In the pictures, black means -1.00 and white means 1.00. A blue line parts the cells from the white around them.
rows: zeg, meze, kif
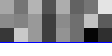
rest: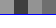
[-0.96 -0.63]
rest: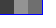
[-0.96 -0.63]

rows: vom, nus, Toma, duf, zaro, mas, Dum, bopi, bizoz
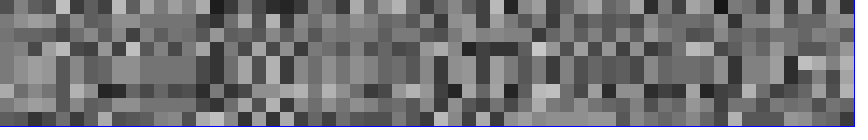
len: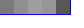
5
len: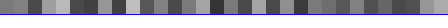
32

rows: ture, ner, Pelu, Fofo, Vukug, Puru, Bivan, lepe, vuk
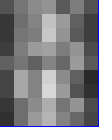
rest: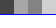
[ 0.09 -0.25 -0.68]
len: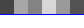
6

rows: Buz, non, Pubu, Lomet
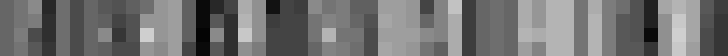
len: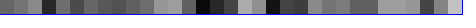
33
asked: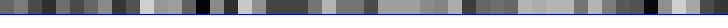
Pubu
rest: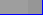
[-0.47  0.03  0.52 -0.52 -0.20 -0.14 -0.20  0.35  0.18  0.41  0.41 -0.09
  0.35 -0.03 -0.14 -0.36 -0.74  0.30  0.41  0.30 -0.31 -0.52]
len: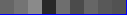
9
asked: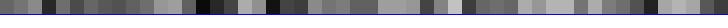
Buz

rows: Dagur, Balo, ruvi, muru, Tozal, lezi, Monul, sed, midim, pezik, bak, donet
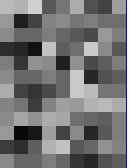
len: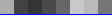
8
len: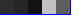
5
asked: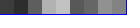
bak
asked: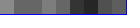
donet

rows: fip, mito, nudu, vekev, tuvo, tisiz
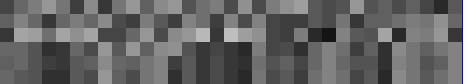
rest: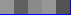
[-0.13 -0.03 -0.41  0.13 -0.41 -0.03  0.13  0.24 -0.30 -0.41 -0.35  0.18
 -0.35 -0.25 -0.41 -0.25 -0.46 -0.68 -0.30]
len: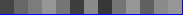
13
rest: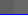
[-0.35 -0.51 -0.57 -0.30 -0.25  0.08 -0.19 -0.25 -0.08  0.02 -0.51 -0.30
 -0.57 -0.41 -0.57 -0.62 -0.13 -0.35 -0.25 -0.46 -0.19  0.02 -0.19 -0.35
 -0.35 -0.62  0.02 -0.08 -0.35 -0.25  0.02]

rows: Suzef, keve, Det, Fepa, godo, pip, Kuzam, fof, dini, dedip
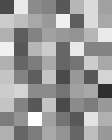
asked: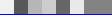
Fepa
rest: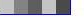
[ 0.20 -0.31  0.66]
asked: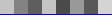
pip

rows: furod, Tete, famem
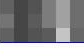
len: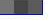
3
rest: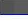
[ 0.54 -0.19]
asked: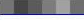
Tete
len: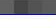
4
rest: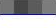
[ 0.26 -0.14]
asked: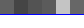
famem
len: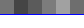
6

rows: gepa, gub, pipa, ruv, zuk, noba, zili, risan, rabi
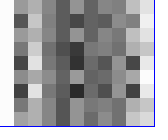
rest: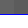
[0.10 0.00 0.88]
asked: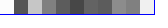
gub
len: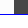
2
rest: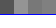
[-0.11  0.38  0.55]

